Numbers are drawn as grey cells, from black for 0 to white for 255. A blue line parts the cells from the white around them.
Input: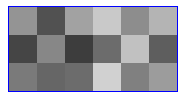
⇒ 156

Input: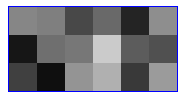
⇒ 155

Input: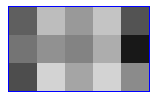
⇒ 139

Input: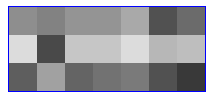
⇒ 57

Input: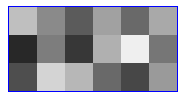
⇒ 154

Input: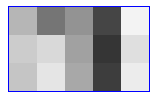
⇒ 236

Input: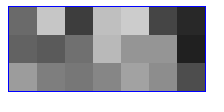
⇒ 77

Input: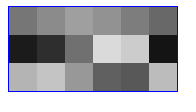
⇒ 188

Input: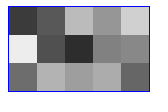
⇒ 102

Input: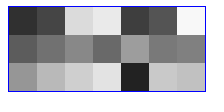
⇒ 193
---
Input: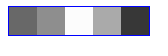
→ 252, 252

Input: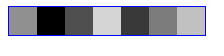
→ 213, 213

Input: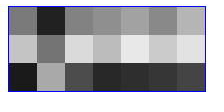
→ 188, 232

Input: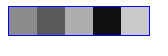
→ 174, 201

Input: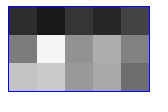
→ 146, 245

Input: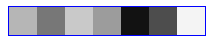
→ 156, 244

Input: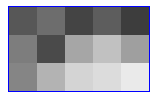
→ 166, 234
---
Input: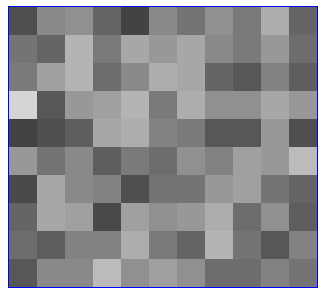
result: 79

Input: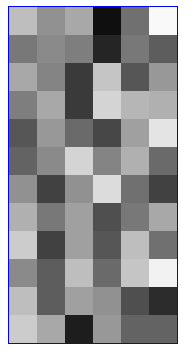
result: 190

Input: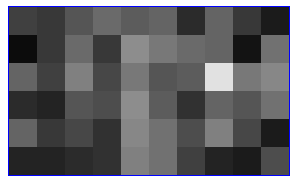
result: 64

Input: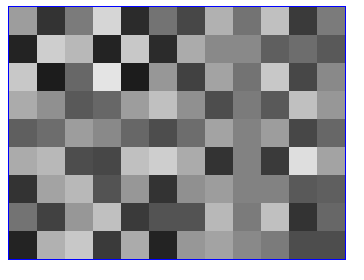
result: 157

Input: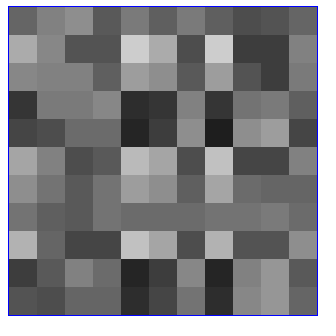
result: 101
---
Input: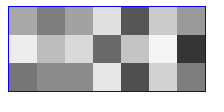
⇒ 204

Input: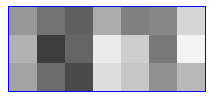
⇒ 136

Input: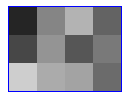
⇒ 179

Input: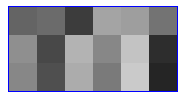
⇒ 158

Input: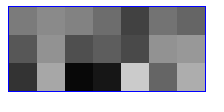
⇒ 115

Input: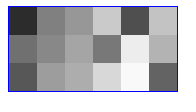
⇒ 79

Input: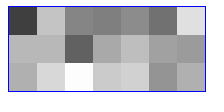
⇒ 113
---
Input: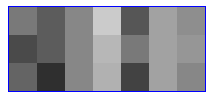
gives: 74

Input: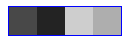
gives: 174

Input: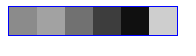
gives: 113

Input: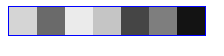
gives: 106

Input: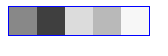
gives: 185

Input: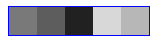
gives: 121

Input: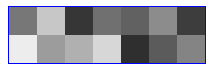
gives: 61

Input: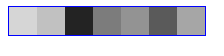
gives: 124

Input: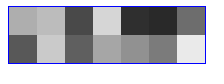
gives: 73
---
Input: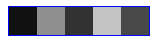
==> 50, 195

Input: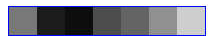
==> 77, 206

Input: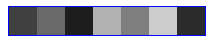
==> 177, 205

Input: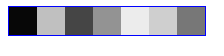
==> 147, 236

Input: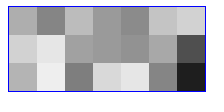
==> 154, 238

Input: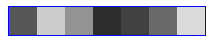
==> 45, 219

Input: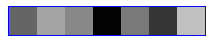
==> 3, 193
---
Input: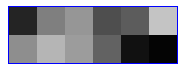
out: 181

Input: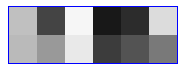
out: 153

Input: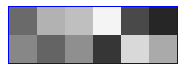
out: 100

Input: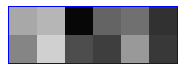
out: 208

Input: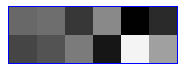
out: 83

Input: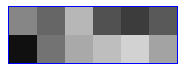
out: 115

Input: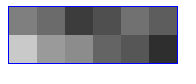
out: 154

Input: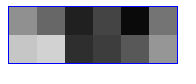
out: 210

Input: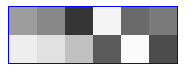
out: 225
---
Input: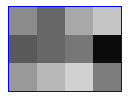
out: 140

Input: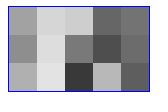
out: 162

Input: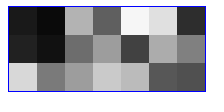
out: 25

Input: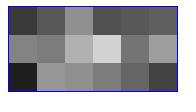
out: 58

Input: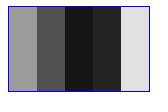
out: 156

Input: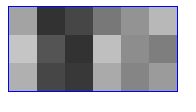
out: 163

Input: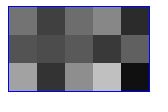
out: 115
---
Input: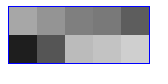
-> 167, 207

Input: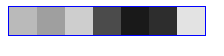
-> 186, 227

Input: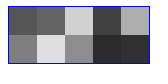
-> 86, 48

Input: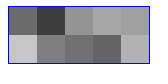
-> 107, 179

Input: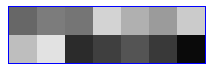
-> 103, 10

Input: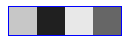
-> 199, 102

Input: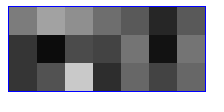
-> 124, 103

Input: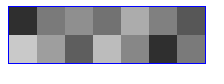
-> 47, 122
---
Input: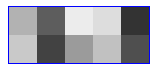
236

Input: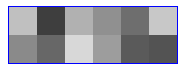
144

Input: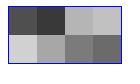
57

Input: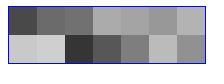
164

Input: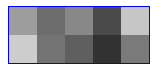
136

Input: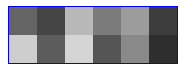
123
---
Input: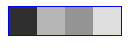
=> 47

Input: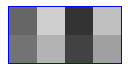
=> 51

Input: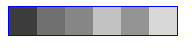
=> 60

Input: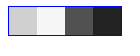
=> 34

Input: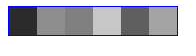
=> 43

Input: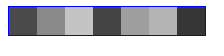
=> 54
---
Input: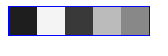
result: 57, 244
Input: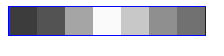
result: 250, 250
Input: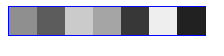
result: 165, 238
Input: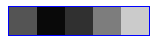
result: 48, 203
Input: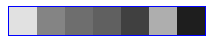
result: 96, 225
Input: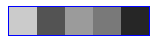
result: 155, 203
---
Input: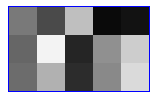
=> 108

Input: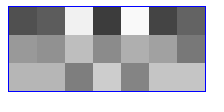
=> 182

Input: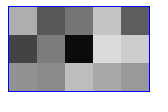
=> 146

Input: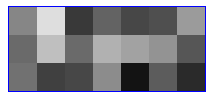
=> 113

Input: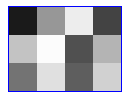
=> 115

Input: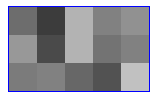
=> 123

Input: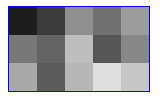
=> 169

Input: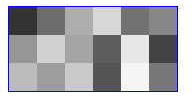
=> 188
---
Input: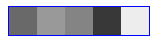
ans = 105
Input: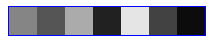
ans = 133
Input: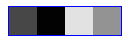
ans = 71
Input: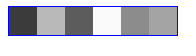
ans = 59
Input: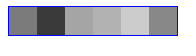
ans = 123
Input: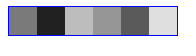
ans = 122
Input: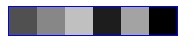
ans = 80
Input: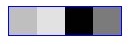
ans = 191
